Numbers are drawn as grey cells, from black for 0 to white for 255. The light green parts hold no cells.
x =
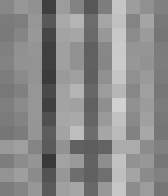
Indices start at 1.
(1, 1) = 135
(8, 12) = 124
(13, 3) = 139
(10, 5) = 163
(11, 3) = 132
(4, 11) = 149
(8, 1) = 126
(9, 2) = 131
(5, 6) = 146
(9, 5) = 167
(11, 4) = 91
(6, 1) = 125
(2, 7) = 108
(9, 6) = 169
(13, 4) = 83
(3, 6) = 166
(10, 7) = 109
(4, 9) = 202
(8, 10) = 145
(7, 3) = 150
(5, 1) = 131
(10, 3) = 149
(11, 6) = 97
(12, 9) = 194
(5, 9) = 203
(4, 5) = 160
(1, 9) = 197
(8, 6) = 161
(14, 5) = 160
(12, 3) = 148
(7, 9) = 182
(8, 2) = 139
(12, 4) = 57
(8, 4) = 64
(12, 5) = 162
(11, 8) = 99

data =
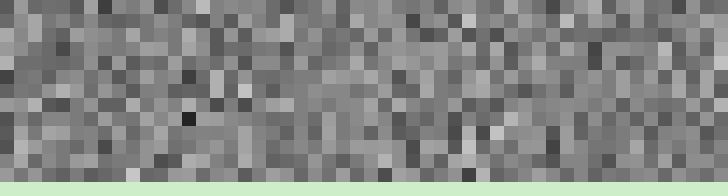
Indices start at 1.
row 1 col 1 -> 90
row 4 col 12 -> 154
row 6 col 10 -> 117
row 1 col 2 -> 154
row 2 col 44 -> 139
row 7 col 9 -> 126
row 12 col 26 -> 121
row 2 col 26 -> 168
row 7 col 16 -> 176
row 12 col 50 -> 141
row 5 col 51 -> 131
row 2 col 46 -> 146
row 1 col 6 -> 89
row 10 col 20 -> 123
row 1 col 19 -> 136
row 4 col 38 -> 118
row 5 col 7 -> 143
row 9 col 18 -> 131
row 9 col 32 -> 128
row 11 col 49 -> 121
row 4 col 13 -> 121
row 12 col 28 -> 179
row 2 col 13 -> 126
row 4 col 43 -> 69
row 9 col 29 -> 84
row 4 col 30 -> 140
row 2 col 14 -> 100
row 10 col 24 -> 161
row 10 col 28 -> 139
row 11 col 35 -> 107
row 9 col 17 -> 137
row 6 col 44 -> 126
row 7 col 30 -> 100
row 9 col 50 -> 98
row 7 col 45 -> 158
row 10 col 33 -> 74
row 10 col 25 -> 123
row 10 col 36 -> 194
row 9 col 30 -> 117
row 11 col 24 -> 153

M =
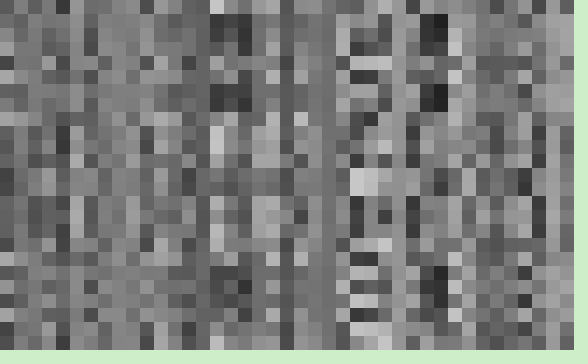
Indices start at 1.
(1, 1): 90
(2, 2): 97
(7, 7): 109
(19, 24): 113
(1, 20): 165
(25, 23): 137
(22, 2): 95
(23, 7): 76
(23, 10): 112
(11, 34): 138
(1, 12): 151
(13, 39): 133
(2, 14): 101
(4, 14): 113
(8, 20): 129
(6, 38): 165
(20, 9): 125
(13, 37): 92
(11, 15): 95
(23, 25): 166
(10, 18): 104
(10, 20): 171
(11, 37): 110
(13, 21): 77
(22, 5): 108
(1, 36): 76
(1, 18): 112
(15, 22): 97
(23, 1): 162
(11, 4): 131
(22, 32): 49
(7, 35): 111
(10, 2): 124
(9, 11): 151
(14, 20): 105
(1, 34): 127
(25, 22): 147
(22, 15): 103
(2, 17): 68

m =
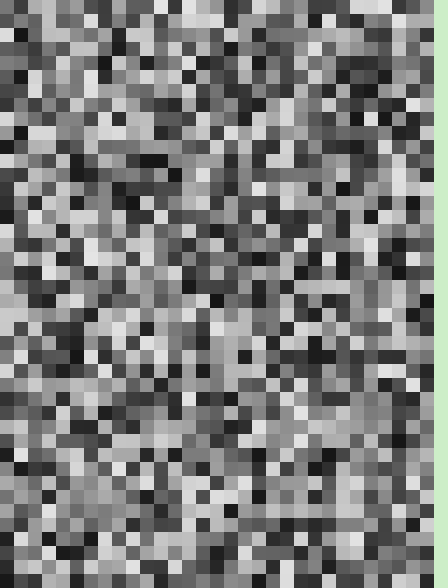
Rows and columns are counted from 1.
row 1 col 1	119
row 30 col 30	81
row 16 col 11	50
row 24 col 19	91
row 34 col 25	183
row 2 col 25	72
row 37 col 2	88
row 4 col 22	148
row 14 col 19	226
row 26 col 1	129
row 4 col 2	84
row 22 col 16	20
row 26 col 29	48
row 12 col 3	119
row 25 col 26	208
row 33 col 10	168
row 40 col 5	26
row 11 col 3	179
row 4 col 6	193
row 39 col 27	57
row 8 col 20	153
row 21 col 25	199
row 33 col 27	126
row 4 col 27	123
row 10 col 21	151
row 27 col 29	214
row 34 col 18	121
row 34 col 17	117
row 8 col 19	32
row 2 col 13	162
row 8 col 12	58
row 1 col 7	78
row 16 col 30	67
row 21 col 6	150
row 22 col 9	103
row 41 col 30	148
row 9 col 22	136
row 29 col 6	171

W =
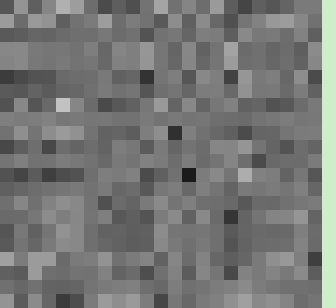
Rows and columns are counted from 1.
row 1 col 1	86
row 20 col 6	115
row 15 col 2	134
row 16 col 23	100
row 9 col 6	121
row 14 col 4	113
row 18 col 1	89
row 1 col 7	109
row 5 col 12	118
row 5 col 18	110
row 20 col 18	130
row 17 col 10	94
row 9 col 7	118
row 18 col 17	84
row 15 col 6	136
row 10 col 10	93
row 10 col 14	127
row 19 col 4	155
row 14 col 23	102
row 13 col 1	82
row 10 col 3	116
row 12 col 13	109
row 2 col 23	113
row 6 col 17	66
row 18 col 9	98
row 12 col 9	121
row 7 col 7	112
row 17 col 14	116
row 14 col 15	127
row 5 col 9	129
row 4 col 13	101
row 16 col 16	106
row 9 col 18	107
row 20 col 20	132
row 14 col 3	109
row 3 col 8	120
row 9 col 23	120
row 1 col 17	93
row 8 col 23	121
